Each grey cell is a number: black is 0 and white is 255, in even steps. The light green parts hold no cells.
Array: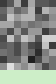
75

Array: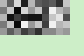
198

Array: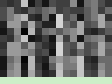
49

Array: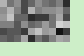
44

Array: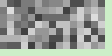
92

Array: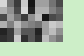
73

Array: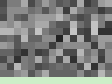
169

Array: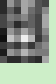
70
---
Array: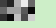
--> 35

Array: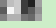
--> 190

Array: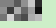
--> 129

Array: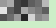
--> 169

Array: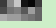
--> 141

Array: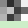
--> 45

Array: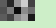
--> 38

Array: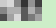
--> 216
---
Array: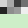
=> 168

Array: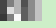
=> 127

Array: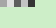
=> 224

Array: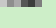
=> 142

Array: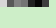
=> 88

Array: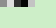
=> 222

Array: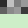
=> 193

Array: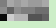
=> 168

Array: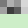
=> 176
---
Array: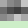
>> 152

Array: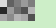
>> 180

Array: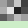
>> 132

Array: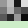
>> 38

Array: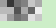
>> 129

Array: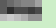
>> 174

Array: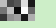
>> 158
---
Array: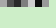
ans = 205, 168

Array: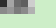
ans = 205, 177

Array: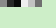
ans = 238, 194

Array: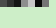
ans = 199, 142

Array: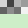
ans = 242, 213

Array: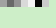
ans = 244, 217
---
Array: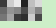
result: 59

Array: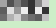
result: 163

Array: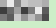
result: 173

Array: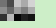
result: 114

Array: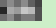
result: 109

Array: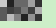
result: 201

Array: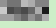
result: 146

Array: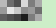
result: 186
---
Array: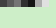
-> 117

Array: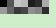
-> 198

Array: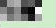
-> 175

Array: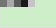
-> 89

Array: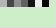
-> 144

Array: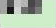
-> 195

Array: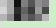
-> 16

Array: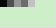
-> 150

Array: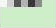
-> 84

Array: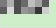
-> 78
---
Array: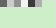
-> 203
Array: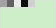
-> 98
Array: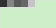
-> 132
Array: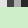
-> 68
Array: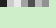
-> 204
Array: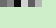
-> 137
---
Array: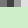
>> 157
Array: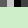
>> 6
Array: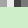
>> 67
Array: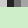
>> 112
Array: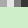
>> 126
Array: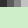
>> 136
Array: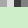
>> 62
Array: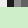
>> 142
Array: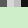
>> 190
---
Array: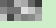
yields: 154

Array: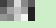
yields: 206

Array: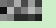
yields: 43

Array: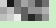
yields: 236

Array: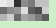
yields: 108

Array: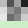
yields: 135

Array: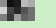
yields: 157

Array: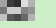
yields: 74

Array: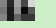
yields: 101
